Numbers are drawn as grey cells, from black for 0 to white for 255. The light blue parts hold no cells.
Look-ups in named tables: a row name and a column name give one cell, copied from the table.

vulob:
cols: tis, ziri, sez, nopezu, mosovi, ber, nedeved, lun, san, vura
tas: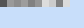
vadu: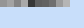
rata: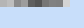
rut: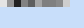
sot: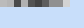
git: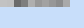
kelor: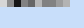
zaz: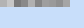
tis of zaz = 179
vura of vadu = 181
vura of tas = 219
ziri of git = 192
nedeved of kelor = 129
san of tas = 127
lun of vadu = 111
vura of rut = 206
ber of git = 152
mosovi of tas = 129
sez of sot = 75
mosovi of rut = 94
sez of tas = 141
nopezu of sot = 177
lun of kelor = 130
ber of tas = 149
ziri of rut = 149
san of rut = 138
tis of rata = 181

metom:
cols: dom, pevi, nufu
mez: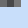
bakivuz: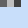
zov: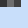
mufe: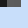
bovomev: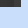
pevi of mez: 72
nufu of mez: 119
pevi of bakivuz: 192
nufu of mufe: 91
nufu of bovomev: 60
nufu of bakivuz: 66
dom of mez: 107
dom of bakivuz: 98
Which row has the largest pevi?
bakivuz

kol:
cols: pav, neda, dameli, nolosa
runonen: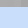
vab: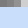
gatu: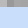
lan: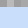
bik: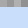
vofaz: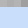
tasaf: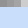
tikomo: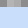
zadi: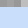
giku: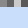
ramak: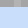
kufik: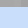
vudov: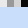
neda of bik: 152
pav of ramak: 165
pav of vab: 123
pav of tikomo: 142
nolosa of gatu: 164
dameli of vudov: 211
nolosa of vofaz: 159
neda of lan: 186
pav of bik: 168
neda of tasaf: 155
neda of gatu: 153
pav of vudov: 234
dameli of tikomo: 171
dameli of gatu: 166
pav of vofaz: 181
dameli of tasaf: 164
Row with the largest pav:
vudov

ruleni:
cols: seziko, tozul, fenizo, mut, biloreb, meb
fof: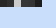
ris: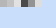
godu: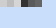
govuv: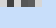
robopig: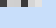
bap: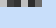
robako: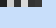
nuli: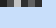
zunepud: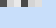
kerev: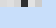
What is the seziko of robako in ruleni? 32
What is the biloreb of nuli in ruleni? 98
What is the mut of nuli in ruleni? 48
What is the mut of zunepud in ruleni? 73
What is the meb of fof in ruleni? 29
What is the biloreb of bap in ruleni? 45
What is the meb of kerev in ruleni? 204
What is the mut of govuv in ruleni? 87
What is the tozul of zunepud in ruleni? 215
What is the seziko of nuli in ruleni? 33
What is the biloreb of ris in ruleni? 147
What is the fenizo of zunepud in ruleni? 233
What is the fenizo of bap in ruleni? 52
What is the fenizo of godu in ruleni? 213
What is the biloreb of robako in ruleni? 52
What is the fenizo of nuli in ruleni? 196

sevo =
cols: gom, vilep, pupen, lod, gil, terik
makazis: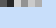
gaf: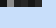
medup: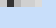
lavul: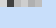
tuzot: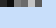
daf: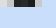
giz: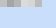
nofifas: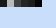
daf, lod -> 42
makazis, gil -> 202
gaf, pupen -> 32
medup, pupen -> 184
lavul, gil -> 176
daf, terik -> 201
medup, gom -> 202
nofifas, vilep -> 186
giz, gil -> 214
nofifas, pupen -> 65
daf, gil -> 29
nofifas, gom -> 23
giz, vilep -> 165
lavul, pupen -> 189
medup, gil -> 208
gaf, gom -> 19
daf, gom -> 222
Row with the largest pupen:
makazis

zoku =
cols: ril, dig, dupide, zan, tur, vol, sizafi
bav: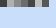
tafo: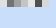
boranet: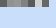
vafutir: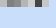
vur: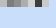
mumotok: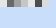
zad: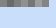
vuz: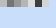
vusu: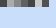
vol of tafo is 80
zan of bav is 108
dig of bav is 175
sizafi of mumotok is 219
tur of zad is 118
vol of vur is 61
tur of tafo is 229
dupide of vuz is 152
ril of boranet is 96

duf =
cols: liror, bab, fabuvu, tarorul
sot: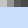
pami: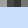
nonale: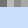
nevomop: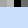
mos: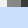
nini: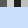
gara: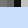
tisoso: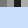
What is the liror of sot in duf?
196
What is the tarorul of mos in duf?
59
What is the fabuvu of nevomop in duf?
1
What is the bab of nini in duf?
211
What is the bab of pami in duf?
72
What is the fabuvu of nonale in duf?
141
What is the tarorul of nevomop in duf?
107
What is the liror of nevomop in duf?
165
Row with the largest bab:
nini

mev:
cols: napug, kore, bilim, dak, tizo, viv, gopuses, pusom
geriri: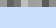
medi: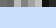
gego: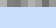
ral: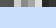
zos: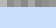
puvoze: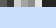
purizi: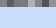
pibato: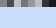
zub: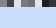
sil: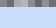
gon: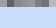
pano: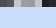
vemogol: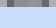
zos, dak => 137
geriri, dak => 191
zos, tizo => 168
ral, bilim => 205
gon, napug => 160
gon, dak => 145
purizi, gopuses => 84
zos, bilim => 156
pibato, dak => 118
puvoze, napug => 92
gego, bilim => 124
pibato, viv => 189
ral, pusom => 55
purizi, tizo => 177
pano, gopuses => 29
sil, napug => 136
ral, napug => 86
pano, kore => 87
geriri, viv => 160

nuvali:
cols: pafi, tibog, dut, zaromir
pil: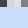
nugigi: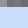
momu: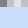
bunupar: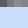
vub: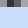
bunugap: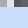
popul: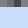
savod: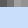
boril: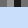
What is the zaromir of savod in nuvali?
147
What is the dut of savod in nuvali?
160
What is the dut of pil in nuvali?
225
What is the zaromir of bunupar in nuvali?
131
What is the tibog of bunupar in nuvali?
122
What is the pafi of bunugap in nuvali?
172
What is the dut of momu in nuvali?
226
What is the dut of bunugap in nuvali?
86
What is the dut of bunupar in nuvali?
140
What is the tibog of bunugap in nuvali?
229
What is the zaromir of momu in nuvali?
193
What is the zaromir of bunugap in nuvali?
97
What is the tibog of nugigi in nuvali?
114
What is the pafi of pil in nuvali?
67
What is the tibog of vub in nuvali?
53
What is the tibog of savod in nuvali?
117
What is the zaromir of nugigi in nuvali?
109
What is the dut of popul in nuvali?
72
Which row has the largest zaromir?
momu

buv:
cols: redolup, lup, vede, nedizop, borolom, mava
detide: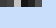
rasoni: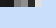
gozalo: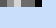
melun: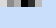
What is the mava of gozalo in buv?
5
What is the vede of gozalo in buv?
213
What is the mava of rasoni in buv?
223
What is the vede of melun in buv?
177
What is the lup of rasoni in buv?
25
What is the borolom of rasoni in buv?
42
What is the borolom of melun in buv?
49
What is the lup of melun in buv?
141
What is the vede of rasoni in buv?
123
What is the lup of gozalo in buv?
150
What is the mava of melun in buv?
187

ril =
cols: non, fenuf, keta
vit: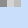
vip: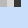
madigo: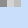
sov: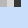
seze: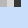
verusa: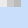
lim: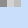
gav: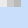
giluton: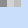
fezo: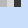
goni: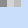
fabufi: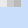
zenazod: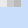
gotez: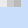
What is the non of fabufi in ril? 234
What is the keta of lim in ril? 190
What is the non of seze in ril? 184
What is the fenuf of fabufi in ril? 203
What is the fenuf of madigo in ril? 211
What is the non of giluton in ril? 140
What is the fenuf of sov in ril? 216
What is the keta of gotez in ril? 186
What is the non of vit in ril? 140
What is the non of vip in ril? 185
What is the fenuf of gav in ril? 203
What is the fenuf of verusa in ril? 203
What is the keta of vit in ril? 189
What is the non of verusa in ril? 235
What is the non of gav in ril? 235
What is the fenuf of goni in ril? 211
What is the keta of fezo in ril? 56
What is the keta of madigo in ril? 190
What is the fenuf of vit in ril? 211

